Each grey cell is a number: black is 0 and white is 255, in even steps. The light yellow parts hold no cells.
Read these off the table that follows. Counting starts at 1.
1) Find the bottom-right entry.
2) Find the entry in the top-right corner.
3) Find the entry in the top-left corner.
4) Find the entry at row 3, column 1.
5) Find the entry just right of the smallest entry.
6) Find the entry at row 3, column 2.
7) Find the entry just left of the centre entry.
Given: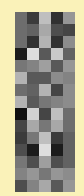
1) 150
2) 150
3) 109
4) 109
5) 210
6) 49
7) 89

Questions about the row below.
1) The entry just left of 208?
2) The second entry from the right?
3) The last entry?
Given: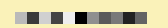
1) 58
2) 34
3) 99

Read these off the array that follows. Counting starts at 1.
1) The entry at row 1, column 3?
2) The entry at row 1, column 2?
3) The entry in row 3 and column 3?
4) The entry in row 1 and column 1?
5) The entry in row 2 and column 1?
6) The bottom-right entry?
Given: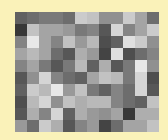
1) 121
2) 109
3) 164
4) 97
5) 56
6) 194

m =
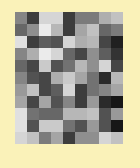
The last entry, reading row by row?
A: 193
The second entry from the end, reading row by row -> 213
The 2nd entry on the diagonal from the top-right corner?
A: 103
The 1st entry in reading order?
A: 133
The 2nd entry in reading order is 61
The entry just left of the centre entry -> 174
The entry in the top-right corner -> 193
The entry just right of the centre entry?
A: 165
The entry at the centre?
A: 202
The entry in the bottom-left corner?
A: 213
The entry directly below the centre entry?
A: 213
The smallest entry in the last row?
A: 61
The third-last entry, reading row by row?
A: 143
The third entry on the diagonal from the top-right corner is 183
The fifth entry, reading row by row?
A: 61
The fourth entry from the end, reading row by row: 143
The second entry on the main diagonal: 143
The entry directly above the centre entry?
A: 114

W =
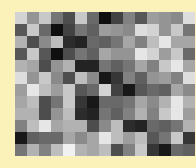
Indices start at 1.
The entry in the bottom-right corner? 96
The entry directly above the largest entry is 166
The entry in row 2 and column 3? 105
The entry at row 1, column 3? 200
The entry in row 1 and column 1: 211
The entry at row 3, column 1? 178
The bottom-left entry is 117
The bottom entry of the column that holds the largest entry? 241
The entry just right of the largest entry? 178
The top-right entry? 221
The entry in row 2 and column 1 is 87
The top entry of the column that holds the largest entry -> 77
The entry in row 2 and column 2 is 200
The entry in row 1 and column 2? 148

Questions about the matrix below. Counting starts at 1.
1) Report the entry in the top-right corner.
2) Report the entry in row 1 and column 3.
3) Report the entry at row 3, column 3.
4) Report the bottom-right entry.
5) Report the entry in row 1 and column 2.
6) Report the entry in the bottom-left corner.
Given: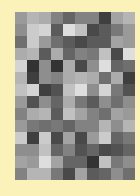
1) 181
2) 172
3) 154
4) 111
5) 181
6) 130
